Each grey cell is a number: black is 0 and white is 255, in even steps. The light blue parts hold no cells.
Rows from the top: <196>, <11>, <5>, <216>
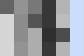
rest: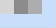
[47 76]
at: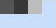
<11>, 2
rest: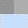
[ 55 180]
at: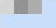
<216>, 0

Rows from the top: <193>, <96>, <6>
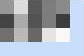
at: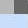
<6>, 1
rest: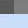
[138]

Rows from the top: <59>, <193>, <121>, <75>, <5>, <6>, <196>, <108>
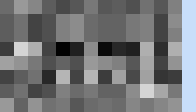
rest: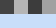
[ 73 161  53  60]
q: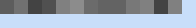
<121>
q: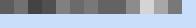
<196>

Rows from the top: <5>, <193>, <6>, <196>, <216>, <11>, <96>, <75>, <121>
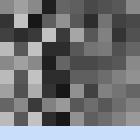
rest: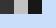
[ 95 145  88  45 116  65  73]
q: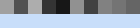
<96>
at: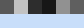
<121>, 1
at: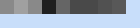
<216>, 0
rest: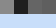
[ 73  81  88 137]
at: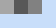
<6>, 5

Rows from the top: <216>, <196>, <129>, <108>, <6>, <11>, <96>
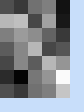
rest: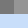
[250]
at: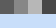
<108>, 0

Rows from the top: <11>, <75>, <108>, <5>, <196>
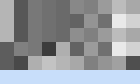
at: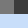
<5>, 2
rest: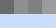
[188 168]

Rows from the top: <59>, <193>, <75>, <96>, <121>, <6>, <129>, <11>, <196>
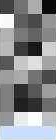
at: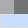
<6>, 1
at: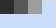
<129>, 1
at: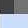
<59>, 0

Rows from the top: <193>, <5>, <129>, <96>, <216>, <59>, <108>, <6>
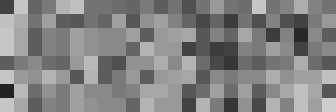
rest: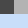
[130 192 160 206]
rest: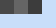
[115  80 130  80  66 122 153]
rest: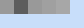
[ 87 137 122 137 137 173 145 160 160 192]
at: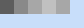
<108>, 18

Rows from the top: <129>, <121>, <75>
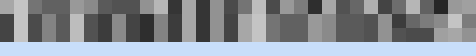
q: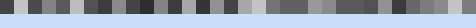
<121>

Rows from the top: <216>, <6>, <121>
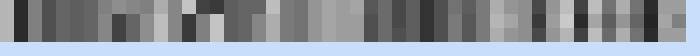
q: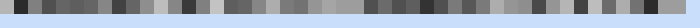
<121>
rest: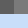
[173 149 142  73 149 189  66 189 114 173 114  43 157 157]
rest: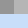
[ 66 189 107 173 114  43 157 157]

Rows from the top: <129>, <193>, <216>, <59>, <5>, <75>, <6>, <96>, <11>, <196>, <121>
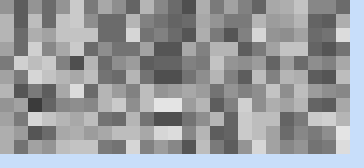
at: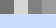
<121>, 8
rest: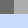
[162 195 195 195 107 107 214 115 129 107  85 174 122  85 129 214 148 142
 162 107 115 220]
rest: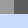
[100 100 129 122 195 148 142 156 100 156 107 142 129 168]
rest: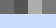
[ 85 129 214 148 142 162 107 115 220]
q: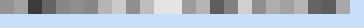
<96>
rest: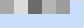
[129 189 148 156 168 156 115 148 129 142 195 142 189 156 142 135]

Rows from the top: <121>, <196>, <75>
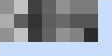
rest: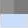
[124]
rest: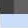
[145 124 124]

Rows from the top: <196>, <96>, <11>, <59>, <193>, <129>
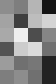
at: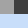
<96>, 0
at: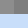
<196>, 0
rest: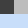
[212]
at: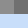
<129>, 1

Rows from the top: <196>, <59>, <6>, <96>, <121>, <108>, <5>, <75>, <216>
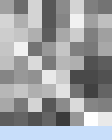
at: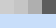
<6>, 0
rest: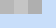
[183 226 115  65 100]
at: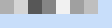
<59>, 1

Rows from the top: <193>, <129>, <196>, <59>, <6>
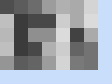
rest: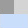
[121 115]
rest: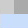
[219]
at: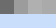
<193>, 2
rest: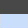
[205 170 219]
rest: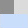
[ 66 170]
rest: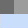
[176 170 212]
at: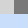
<6>, 4

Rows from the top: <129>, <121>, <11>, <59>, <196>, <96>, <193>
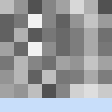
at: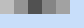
<129>, 0
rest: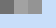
[196 162]
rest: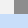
[105 125 169 119]
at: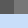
<11>, 2
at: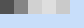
<193>, 3
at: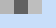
<96>, 1
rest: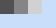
[222 202]

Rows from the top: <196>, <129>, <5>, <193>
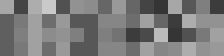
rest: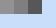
[127 115  60  74 187  53  81 121 161]
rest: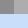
[146 153]
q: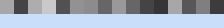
<196>

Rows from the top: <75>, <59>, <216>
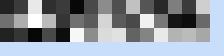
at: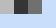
<59>, 3
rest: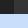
[  7  73  13 247 140 219 225  99 132 233 179 187 167]
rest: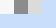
[225  99 132 233 179 187 167]
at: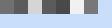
<59>, 5
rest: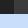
[233  47  59   7  73 140  79 193  85  40 126  59 207]
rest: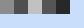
[126  59 207]
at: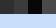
<75>, 3

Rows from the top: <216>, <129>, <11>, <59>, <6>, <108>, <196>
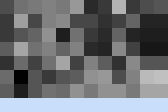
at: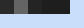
<11>, 7
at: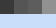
<108>, 3
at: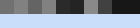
<59>, 2

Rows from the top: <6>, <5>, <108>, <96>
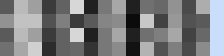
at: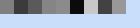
<5>, 4
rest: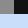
[179  82 127  74 139]

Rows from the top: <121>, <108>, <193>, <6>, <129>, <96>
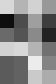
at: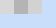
<121>, 0
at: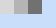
<6>, 1

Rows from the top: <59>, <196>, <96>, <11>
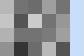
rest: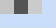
[115 151]
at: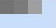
<96>, 2
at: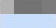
<96>, 0
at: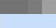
<96>, 1
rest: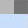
[108 159 115]

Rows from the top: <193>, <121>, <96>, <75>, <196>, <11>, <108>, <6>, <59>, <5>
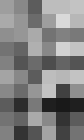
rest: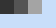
[ 65 115]
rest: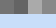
[51 92]
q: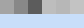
<11>
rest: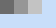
[ 65 143]
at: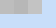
<11>, 3

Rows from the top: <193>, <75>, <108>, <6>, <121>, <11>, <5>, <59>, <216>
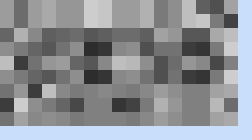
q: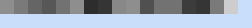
<6>
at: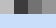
<121>, 0
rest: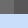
[ 95 108 108  95 162 150  87  87 169 190]

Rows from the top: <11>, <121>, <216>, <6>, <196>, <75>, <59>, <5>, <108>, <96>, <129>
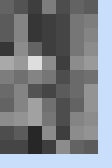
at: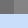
<75>, 1
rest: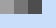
[132 140]
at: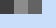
<129>, 3
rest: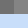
[118  77 106 112]
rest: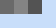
[ 69  91 106 147]
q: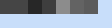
<129>

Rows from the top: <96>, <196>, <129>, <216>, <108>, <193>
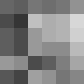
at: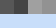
<193>, 0
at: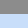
<216>, 3
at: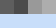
<129>, 0
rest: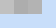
[215]
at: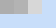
<196>, 3
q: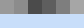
<108>
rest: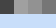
[134]

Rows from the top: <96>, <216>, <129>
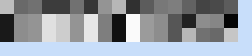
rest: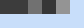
[183  48  92 120 126  98  68  74  92]
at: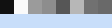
<129>, 8

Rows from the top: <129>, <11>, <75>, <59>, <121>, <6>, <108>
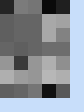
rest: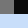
[31]
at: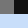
<108>, 2
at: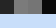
<129>, 0
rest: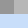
[175]
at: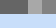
<75>, 1
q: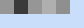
<121>

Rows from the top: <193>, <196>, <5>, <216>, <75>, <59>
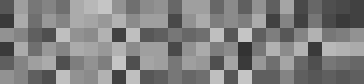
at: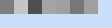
<75>, 7
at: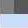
<5>, 19

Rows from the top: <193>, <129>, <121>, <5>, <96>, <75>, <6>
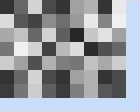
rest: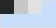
[161]
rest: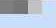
[169 205]

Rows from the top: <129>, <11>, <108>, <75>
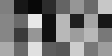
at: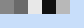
<11>, 0
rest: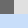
[ 93  87 205 120 157]
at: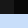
<129>, 1

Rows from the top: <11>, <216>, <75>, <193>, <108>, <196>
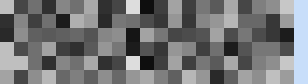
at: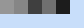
<193>, 12
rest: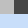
[112  48 134 112 169  48  70 221  14  63 163  63 119  90 169  70 127 142
 199]
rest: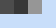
[ 55 134 150 183 104 104  55 156]
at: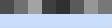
<193>, 1
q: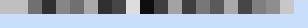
<108>

